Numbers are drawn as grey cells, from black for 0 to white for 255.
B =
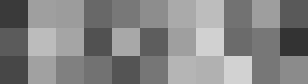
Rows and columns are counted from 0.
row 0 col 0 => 58
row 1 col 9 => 119
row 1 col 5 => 93
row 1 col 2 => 165
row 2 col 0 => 71
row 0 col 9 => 158
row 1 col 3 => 81
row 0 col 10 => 89
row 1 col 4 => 168
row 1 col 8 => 107

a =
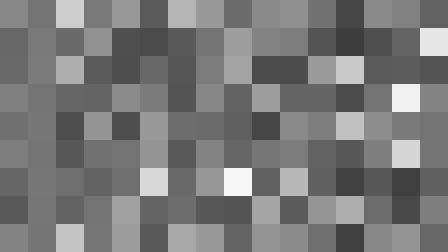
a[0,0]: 135
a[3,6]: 84
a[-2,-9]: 87
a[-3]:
[102, 119, 110, 99, 110, 216, 105, 151, 247, 97, 184, 96, 65, 88, 64, 96]
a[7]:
[89, 118, 99, 115, 160, 100, 108, 87, 84, 166, 91, 149, 173, 108, 73, 127]
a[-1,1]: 116
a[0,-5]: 114
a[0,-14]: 205
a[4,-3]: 141
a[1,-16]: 103
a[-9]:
[135, 116, 205, 121, 152, 90, 180, 153, 107, 138, 144, 114, 70, 138, 129, 98]
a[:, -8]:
[107, 157, 163, 99, 96, 102, 247, 84, 100]
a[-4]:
[125, 116, 87, 113, 115, 148, 89, 132, 102, 119, 124, 98, 88, 127, 213, 115]
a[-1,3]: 118
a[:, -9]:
[153, 116, 124, 134, 107, 132, 151, 87, 153]
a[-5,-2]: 122
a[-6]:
[128, 116, 102, 100, 139, 123, 84, 134, 99, 158, 101, 101, 75, 116, 240, 132]
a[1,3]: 145
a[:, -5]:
[114, 84, 154, 101, 126, 98, 96, 149, 111]
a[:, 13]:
[138, 79, 91, 116, 141, 127, 88, 108, 135]
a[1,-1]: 231
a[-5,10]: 137
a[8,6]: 169
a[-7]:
[105, 123, 174, 91, 78, 104, 85, 124, 163, 76, 76, 154, 201, 91, 93, 84]
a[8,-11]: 89
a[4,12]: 193

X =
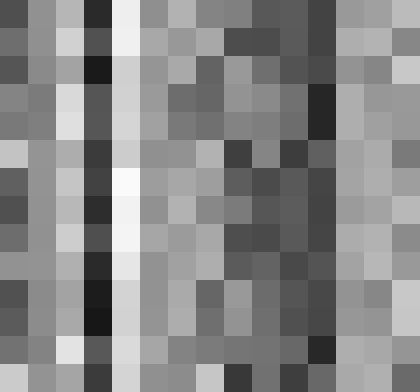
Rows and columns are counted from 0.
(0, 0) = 79
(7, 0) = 80
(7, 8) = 123
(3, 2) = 217
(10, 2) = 163
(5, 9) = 133
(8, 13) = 178
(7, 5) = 145
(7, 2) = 184
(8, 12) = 172
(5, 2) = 173
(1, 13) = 179
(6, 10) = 89
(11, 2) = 169
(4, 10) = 109
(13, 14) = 106
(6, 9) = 75
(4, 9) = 126
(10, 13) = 135
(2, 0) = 85
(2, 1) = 138
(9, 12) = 163
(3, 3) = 85
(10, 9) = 108
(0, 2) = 182
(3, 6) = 109
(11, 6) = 173
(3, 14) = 153
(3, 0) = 132
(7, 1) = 146
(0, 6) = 178
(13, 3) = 59
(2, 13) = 134
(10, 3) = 28
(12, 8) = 117

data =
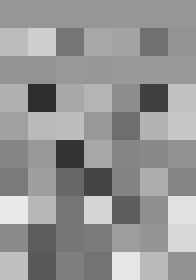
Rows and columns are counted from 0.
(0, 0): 150
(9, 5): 186
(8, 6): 216
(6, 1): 159
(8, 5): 149
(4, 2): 189
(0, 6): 150
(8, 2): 119
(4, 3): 152
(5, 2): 51
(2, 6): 152
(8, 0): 139
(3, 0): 176
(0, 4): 150
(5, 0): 134
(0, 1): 150
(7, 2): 117
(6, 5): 173
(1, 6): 147
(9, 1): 89
